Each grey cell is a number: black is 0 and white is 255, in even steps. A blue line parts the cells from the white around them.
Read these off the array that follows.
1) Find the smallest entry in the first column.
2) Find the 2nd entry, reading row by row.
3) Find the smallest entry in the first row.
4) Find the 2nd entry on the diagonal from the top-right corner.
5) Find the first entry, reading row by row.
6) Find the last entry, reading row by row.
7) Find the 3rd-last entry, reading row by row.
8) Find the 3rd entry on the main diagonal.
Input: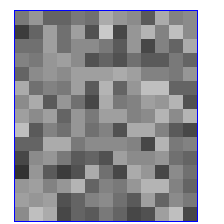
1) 50
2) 150
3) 90
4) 191
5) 121
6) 71
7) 159
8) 159

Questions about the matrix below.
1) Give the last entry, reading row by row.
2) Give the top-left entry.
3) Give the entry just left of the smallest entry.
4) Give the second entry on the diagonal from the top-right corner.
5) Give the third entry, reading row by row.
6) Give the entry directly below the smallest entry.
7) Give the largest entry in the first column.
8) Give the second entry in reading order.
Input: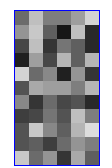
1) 95
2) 107
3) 95
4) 191
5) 126
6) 117
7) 211
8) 191
